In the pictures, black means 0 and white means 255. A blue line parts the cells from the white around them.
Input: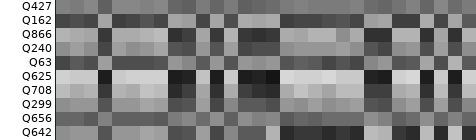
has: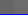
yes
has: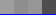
no

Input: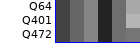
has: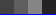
no
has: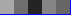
no

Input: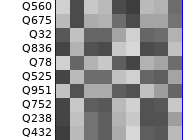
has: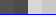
no
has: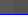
no
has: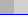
no
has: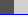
no
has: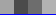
no
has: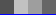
yes

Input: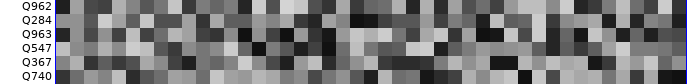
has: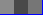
yes
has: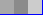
no
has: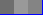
yes

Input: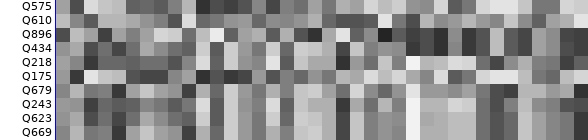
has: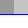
no
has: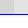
yes
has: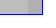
no
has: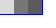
no

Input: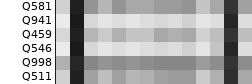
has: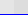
yes
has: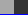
yes
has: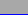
yes
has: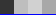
no
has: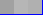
yes

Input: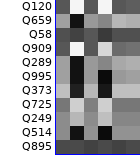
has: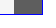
no
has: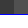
yes
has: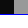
yes
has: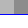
yes

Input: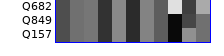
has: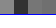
no
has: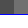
yes
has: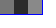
no
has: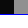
yes
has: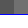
no
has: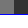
yes
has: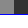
no

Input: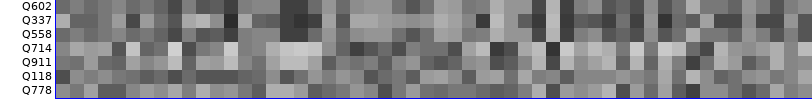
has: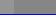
no
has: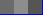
yes
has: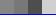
no
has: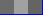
no
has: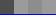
yes

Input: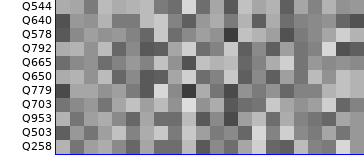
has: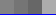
no
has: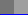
yes

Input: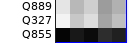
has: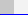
no
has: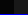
yes
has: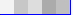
no
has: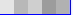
yes
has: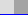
yes

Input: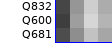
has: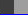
yes
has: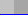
yes
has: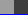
no

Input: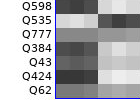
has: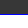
yes
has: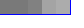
yes
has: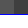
yes
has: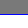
yes

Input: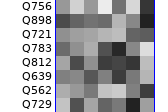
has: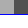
yes
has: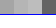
yes

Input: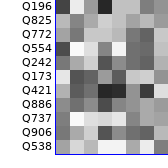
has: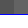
yes
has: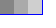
yes
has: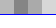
no
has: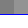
yes
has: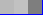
no
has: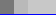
no
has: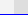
no

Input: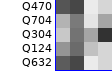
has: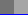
yes
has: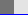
no
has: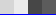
no
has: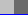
no

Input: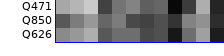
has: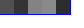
no
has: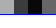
no
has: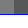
no
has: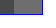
no

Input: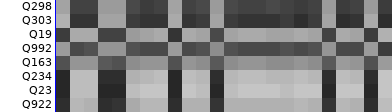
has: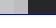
no
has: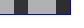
no
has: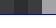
yes
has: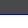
yes
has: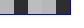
yes
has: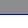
yes
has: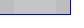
yes

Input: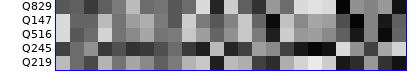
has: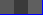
no
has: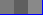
no
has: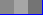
yes
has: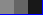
no
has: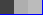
no
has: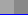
yes

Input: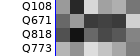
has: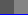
yes
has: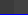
yes
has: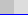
no
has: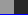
yes

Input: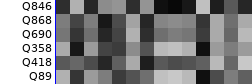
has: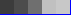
no
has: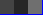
no
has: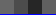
yes

